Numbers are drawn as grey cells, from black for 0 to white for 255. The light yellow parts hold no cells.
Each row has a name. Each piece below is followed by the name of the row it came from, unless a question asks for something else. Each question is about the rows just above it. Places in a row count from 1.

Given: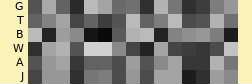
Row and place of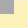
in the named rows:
G, 2
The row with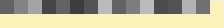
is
T
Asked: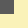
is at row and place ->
B, 7
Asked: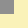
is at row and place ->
B, 12
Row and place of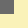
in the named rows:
G, 7
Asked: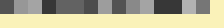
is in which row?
A
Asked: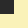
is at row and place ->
G, 4

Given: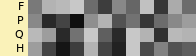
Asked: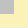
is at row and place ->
F, 9
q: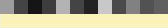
H
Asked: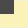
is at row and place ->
H, 9
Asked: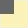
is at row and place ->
F, 8
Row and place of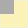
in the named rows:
F, 11
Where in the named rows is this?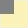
H, 10
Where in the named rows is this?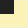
H, 7

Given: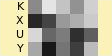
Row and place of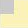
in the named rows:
X, 5
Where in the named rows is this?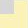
U, 1

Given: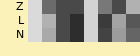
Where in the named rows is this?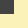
N, 6
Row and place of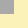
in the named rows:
N, 2
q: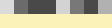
Z
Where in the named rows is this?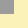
N, 7
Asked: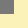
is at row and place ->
Z, 6
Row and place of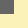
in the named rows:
N, 8

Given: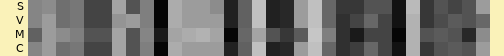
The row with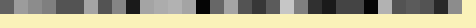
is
M
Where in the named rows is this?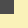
V, 30
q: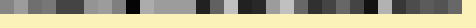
V
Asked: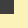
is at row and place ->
C, 24
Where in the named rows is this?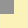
V, 7

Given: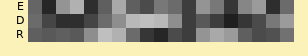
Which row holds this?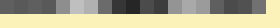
R
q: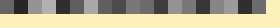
E
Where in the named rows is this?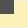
R, 18
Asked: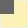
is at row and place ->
E, 1
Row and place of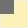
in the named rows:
R, 19

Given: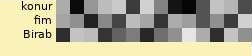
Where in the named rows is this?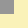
konur, 3
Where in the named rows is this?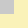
konur, 5
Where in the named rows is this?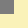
Birab, 6
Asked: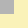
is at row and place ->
konur, 13
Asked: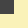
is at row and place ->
fim, 5

